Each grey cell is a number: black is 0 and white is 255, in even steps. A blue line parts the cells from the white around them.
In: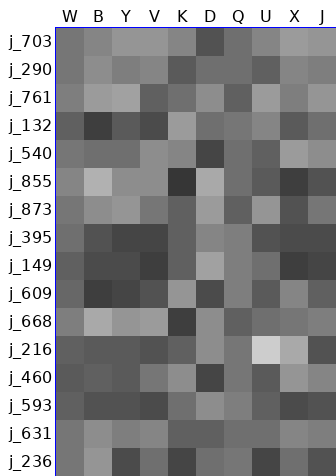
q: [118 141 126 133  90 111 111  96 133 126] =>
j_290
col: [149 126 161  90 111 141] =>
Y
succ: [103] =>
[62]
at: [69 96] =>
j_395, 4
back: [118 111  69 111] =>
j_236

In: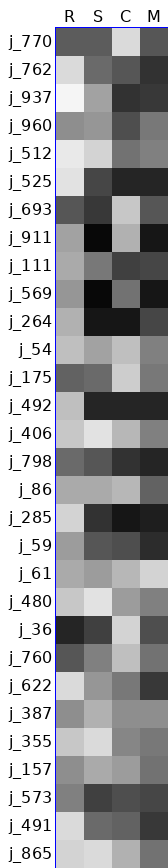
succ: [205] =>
[120]
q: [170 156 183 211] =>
j_61
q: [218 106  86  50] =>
j_762
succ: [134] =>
[120]
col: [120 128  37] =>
M
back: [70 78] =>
j_573
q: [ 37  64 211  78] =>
j_36

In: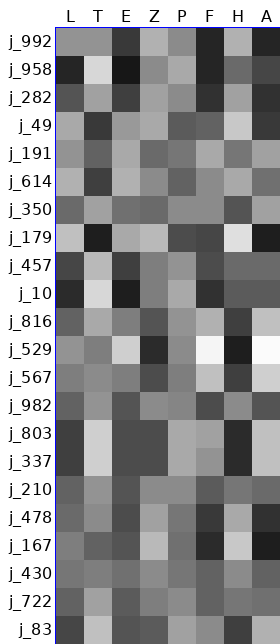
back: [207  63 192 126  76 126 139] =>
j_567
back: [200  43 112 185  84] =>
j_167
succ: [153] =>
[169]
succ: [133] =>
[76]
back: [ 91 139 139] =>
j_210
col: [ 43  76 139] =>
Z
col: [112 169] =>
E

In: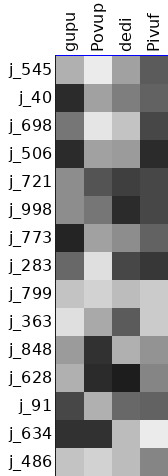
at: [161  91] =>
j_545, 3
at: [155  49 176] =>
j_848, 1
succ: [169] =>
[91]
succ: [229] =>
[195]
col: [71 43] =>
Pivuf
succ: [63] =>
[71]
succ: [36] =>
[161]

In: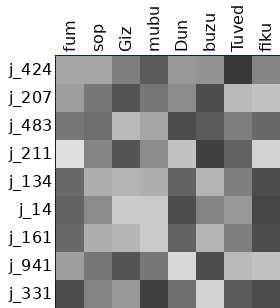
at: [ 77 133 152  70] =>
j_14, 5
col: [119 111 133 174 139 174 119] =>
sop

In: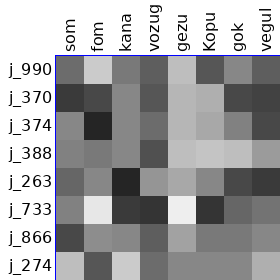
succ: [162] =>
[121]
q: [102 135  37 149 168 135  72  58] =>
j_263
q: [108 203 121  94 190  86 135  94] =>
j_990
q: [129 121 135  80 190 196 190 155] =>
j_388
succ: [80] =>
[190]
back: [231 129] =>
j_733

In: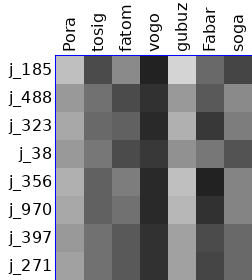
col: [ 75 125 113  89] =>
fatom
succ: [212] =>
[105]
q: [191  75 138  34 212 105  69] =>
j_185
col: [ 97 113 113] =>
tosig
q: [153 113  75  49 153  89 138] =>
j_488
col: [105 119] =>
tosig
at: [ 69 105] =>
j_271, 6

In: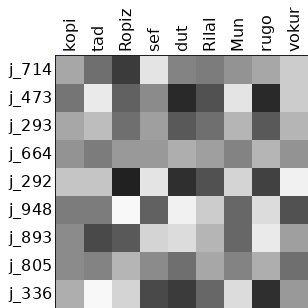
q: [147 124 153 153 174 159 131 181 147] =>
j_664
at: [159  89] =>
j_293, 4
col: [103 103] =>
Mun
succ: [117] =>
[234]
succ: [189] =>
[111]
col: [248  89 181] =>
Ropiz

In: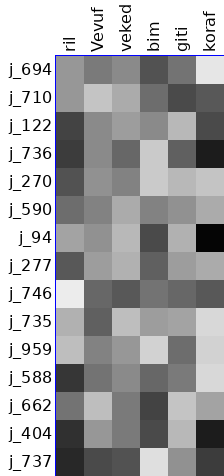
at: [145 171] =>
j_590, 5
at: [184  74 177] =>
j_94, 3

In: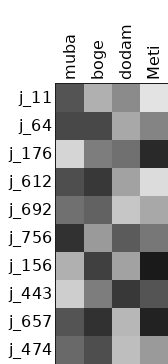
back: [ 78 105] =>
j_474
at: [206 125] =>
j_443, 1
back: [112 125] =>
j_176
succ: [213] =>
[125]
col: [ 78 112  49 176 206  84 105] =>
muba
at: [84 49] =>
j_657, 1
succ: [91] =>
[119]

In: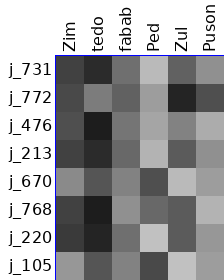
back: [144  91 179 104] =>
j_213
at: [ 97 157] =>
j_772, 3
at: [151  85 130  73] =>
j_105, 1
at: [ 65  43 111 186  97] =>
j_731, 1
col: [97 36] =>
Zul

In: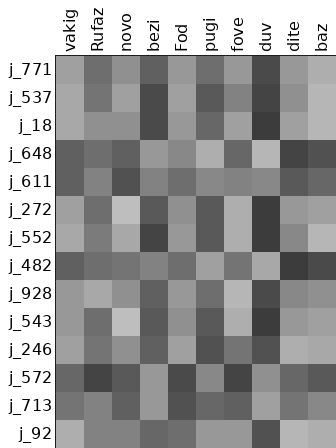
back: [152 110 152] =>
j_771
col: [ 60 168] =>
duv
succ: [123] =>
[168]

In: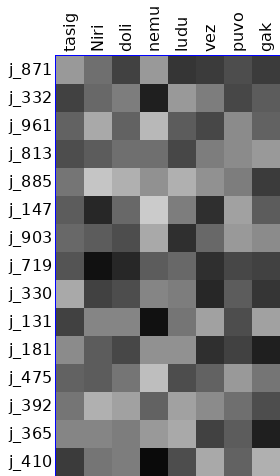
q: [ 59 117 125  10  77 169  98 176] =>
j_410
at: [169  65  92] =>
j_365, 5
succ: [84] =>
[17]
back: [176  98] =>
j_410
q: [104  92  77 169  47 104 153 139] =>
j_903
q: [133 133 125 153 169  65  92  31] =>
j_365

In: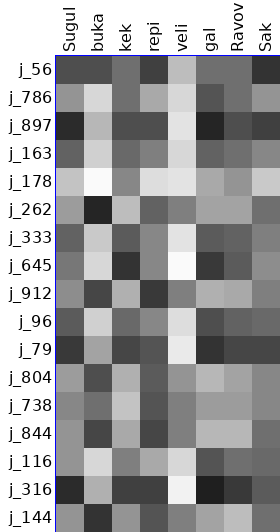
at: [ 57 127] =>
j_912, 4
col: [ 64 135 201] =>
Sak
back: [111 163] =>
j_262
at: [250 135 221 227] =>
j_178, 2
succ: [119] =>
[215]

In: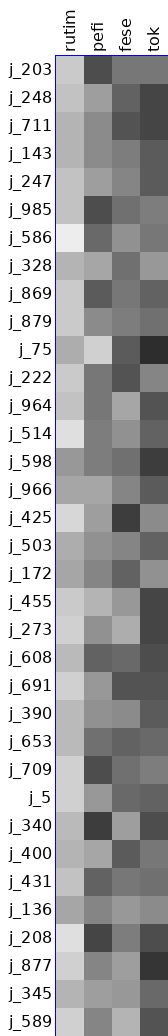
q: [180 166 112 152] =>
j_328
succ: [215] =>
[158]
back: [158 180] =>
j_345
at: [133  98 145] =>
j_172, 2

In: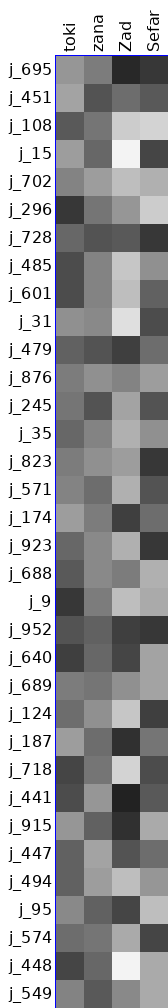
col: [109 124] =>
zana
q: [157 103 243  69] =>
j_15
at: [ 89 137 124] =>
j_688, 1
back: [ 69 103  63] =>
j_640

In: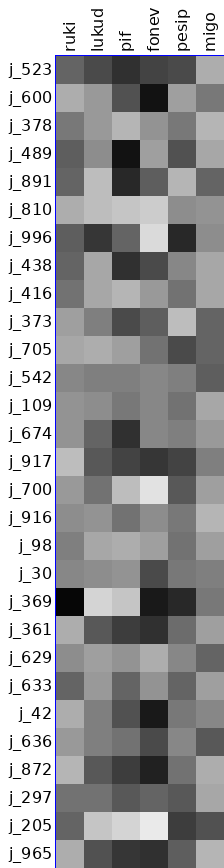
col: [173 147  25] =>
fonev
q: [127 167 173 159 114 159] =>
j_98
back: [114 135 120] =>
j_109
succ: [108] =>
[159]
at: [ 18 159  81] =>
j_489, 3

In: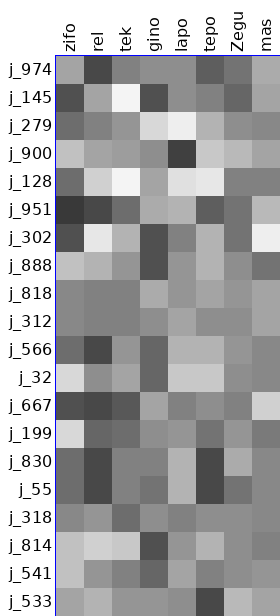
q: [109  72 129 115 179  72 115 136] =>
j_55
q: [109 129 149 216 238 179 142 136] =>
j_279
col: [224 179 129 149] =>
lapo
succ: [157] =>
[142]

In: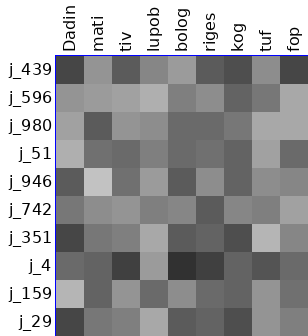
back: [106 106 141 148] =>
j_980
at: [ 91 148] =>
j_980, 2
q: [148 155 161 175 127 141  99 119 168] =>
j_596
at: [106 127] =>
j_51, 3
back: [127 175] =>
j_596
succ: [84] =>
[106]

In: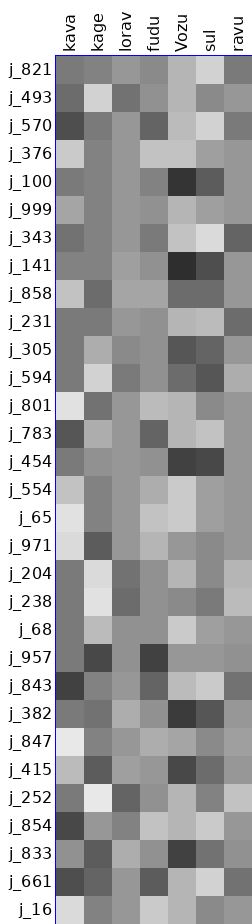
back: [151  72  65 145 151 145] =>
j_454
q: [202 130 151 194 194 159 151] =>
j_376
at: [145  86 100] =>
j_305, 4
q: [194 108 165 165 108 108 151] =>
j_858
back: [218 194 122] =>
j_343
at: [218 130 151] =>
j_16, 1
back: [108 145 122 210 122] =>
j_594

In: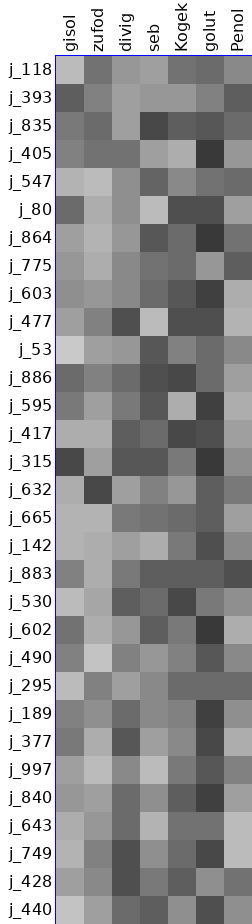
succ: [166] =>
[94]
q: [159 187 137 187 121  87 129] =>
j_997
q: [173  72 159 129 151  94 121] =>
j_632
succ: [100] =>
[137]

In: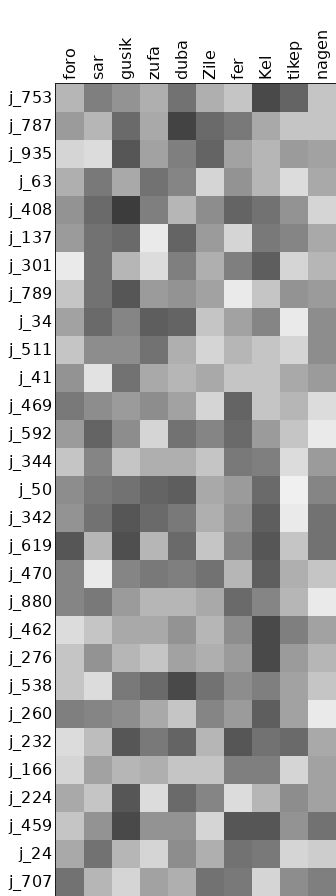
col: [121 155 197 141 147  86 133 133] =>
foro
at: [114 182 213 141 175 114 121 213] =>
j_24, 2
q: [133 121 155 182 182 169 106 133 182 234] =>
j_880
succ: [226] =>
[114]
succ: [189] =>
[86]

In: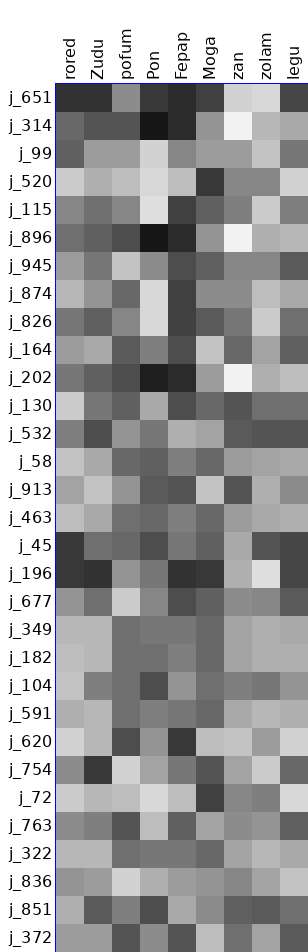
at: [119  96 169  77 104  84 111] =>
j_130, 2
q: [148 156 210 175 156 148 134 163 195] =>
j_836
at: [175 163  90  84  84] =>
j_532, 5
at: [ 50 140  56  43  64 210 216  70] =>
j_651, 2

